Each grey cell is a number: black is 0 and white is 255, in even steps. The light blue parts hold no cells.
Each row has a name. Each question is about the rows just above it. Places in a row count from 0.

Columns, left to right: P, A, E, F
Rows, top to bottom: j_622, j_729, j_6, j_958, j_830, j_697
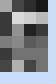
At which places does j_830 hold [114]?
1 2 3
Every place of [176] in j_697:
1
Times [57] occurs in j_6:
2
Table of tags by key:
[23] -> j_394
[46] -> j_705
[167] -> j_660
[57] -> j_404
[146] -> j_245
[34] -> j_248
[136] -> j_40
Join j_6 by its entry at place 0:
j_404
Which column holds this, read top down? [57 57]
P

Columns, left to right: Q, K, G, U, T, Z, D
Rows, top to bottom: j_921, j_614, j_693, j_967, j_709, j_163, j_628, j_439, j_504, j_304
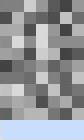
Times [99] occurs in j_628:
1
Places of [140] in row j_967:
0 2 4 5 6
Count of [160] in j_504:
1

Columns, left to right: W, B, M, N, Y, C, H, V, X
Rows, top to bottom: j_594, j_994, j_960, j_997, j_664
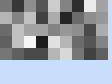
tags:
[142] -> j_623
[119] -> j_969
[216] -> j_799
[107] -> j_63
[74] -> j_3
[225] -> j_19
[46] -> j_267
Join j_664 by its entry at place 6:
j_969
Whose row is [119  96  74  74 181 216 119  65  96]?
j_664
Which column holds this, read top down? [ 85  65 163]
N

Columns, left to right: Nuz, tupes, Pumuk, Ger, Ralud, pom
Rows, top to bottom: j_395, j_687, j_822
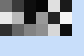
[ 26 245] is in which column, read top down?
pom
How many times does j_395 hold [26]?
1
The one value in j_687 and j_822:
[14]
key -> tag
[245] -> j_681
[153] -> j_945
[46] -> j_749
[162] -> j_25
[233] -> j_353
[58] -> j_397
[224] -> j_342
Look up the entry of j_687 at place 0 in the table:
j_353
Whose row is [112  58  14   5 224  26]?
j_395

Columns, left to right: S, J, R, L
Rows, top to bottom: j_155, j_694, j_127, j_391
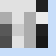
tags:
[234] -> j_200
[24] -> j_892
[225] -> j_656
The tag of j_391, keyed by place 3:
j_892
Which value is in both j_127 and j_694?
[172]
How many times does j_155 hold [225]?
3
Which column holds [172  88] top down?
S
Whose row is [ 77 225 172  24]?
j_391
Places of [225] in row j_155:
0 1 2
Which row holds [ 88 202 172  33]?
j_127

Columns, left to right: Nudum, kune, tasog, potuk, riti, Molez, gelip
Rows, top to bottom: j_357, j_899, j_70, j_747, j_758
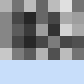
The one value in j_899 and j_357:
[103]
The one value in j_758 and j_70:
[92]
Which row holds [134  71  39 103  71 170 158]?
j_899
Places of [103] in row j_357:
3
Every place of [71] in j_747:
1 3 5

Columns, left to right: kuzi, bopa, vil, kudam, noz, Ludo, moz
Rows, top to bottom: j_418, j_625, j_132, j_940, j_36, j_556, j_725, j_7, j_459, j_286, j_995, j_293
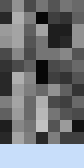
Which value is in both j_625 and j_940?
[40]
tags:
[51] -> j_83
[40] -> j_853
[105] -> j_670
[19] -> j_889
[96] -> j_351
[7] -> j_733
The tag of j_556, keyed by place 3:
j_733
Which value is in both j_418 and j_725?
[84]

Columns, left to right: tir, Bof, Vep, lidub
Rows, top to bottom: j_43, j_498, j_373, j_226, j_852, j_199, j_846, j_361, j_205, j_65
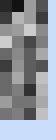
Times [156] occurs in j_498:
1
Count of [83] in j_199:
1

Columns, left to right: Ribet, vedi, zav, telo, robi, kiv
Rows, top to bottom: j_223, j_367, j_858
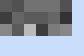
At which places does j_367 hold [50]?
5
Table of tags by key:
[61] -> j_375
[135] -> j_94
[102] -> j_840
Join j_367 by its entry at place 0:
j_375
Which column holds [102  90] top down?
vedi
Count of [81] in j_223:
2
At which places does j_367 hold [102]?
1 4

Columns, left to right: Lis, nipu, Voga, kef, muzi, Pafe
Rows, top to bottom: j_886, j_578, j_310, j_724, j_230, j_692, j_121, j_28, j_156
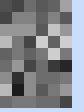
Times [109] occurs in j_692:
2
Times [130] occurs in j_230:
0
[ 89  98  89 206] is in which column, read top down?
kef
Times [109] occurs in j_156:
3
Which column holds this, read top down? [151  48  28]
nipu
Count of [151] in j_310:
4

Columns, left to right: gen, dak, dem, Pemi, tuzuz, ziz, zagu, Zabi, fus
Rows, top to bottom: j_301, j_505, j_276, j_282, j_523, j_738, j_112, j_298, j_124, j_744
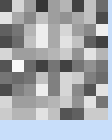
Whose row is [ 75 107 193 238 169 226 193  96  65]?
j_282
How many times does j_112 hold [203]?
1
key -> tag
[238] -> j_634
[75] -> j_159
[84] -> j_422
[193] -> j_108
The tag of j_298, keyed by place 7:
j_422
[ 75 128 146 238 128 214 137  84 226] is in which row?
j_298
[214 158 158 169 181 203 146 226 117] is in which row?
j_124

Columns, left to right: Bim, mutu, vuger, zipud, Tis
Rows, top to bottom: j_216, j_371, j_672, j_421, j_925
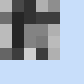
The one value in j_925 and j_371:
[61]
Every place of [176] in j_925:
4
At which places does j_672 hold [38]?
1
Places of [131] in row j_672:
2 3
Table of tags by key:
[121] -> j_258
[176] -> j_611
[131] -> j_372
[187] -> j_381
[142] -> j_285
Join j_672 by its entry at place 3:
j_372

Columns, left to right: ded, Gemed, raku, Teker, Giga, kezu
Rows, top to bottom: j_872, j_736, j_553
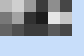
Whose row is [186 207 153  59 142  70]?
j_872
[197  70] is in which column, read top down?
kezu

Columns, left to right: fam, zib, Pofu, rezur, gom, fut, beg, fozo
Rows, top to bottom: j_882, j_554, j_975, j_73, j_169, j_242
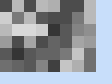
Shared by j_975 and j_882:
[185]
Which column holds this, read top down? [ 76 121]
beg
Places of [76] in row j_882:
0 2 5 6
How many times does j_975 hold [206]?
1
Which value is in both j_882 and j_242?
[175]
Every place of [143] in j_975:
7
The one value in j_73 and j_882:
[76]

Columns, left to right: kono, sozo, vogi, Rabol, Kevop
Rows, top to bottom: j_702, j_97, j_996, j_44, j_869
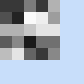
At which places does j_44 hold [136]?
1
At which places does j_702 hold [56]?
0 1 3
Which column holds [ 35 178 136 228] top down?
sozo
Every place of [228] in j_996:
3 4
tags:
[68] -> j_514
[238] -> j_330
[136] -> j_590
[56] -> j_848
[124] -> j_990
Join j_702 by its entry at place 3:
j_848

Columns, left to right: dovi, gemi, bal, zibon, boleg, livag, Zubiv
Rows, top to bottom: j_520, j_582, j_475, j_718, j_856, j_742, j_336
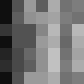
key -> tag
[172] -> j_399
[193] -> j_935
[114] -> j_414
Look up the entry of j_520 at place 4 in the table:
j_399
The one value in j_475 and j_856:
[114]

